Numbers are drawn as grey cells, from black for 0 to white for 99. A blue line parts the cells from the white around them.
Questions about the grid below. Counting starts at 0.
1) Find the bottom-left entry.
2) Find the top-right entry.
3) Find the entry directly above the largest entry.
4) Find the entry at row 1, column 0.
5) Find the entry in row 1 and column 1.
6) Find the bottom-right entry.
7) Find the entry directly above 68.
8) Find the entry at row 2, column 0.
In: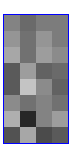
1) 32
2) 48
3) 61
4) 58
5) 44
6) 35
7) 54
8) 65

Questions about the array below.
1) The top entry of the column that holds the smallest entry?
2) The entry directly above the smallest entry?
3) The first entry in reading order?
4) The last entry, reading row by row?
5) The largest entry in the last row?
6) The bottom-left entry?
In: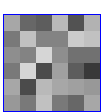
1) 69
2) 44
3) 65
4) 65
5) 75
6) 59

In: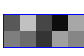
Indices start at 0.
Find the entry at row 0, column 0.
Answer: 34
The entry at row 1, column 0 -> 49

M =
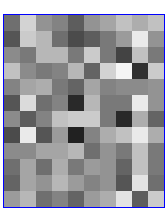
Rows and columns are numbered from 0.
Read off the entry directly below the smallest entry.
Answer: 71
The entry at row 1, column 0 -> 33
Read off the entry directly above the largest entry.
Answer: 26
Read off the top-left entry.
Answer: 43
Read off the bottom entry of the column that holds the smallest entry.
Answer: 39
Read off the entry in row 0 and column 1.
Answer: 82
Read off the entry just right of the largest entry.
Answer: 19
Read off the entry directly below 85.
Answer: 36
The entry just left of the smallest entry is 60
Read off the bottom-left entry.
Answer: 60
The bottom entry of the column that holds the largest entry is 88
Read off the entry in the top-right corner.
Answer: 75
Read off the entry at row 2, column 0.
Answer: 54
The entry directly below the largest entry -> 54
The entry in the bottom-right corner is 79
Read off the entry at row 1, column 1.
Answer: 79
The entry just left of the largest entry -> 82
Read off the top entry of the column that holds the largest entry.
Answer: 75
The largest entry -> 95
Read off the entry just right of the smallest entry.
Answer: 51
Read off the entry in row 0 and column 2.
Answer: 57

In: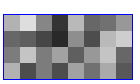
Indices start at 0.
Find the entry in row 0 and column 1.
86
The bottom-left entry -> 69
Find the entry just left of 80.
72
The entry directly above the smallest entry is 20
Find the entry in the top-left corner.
69
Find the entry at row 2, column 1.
76
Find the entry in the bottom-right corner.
34
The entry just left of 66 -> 44
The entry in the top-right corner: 59
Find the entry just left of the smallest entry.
27

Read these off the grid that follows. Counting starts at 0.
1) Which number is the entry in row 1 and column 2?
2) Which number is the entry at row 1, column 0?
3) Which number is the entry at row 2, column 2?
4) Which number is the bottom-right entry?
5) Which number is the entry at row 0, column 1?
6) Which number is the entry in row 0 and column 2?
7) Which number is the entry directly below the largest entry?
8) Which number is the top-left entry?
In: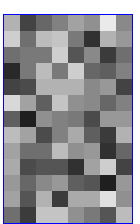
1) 73
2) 80
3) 47
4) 73
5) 26
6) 40
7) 69
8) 69

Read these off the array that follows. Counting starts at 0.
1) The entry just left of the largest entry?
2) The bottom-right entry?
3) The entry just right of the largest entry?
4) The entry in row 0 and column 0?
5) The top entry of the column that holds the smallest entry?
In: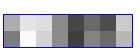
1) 48
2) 71
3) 82
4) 67
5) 27

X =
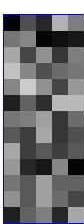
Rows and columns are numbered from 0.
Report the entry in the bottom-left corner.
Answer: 12
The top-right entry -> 49
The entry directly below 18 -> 62
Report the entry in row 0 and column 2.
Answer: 15
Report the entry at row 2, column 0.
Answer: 65
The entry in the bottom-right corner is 65
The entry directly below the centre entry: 65
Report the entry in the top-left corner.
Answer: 2
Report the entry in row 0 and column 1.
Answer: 31
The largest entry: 79
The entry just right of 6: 9
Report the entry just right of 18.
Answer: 72
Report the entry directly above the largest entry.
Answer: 52
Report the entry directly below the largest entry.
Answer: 38
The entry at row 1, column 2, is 2

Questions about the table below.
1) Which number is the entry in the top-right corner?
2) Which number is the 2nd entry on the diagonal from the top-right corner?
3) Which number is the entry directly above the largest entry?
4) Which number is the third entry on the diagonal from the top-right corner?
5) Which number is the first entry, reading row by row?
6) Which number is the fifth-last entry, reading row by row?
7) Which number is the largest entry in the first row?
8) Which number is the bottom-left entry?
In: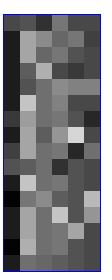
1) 28
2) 46
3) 32
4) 46
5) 28
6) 43
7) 46
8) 11

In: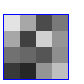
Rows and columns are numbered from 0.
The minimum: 15
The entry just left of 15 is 22
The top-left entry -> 88
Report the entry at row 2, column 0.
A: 44

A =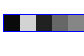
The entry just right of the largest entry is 13
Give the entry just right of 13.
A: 40
